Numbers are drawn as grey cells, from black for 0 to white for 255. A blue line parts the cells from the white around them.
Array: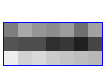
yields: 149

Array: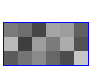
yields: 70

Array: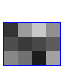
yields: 200

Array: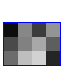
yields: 60

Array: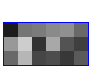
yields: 123

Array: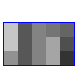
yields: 131
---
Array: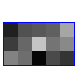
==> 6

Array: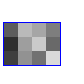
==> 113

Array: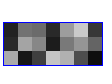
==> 63

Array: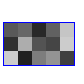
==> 125

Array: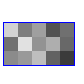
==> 190

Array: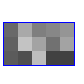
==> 189

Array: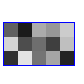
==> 116

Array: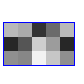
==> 242

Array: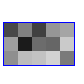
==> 194

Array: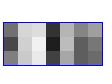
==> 234
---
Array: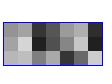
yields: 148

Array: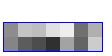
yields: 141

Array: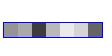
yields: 149

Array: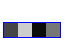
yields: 69

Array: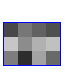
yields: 72

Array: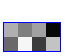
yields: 175

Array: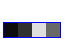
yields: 13
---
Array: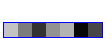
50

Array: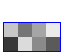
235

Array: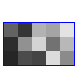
38

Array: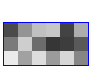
161

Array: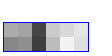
143

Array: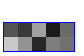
201
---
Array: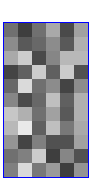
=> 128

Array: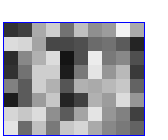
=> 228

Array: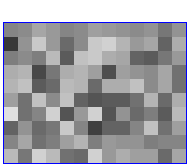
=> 186

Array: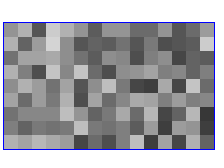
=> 177

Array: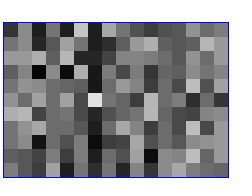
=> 124
